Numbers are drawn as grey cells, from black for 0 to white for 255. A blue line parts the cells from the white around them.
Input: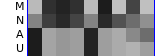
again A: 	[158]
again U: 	[158]

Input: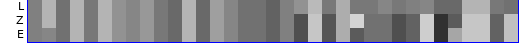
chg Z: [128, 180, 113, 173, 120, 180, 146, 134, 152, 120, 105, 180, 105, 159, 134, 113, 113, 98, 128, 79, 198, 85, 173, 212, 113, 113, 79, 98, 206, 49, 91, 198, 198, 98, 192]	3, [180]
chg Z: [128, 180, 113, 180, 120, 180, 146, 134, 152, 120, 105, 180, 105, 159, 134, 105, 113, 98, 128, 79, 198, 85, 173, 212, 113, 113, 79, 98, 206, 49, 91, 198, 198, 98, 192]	15, [113]

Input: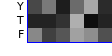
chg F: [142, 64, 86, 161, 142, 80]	0, [136]
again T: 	[35]

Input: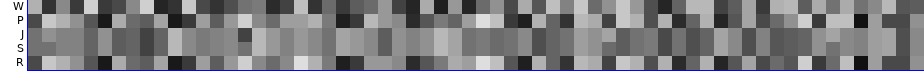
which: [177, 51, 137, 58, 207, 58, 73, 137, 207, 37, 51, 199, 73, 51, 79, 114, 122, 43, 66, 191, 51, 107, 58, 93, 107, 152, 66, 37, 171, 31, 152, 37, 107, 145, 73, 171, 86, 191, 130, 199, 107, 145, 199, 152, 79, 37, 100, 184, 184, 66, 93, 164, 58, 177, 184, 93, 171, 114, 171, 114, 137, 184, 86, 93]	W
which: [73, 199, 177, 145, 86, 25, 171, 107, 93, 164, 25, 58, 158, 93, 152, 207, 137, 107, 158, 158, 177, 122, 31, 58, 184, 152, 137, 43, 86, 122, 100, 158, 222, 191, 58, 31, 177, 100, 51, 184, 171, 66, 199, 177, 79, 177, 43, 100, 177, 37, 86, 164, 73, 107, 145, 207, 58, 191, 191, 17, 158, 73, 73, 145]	P
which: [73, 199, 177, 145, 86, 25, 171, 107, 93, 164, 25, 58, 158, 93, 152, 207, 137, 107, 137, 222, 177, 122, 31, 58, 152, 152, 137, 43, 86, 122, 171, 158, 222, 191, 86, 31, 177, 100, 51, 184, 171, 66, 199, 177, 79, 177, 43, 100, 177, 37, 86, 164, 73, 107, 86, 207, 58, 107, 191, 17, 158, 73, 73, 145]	R
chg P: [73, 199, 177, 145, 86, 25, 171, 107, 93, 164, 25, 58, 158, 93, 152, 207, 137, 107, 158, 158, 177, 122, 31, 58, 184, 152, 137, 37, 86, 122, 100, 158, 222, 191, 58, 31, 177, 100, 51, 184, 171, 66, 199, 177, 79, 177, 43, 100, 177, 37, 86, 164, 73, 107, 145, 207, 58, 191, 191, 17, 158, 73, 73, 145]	27, [43]
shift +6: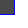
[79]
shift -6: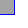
[158]

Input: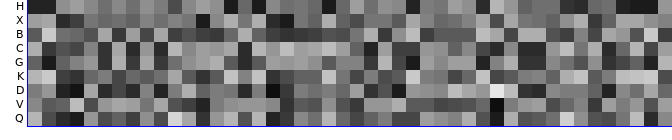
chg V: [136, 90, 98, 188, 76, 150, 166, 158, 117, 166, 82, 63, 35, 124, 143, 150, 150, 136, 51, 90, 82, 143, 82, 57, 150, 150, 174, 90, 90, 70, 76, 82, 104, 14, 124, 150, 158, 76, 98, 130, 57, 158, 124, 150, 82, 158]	38, [104]
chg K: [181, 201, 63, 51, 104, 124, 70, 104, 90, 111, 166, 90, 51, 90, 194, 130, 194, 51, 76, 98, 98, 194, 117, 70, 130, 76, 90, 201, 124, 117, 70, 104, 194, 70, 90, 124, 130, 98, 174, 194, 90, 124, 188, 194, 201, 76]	24, [124]

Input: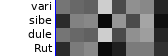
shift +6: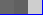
[110, 103, 212]
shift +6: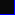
[15]
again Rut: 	[123]
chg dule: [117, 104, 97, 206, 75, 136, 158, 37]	5, [144]
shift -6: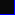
[3]

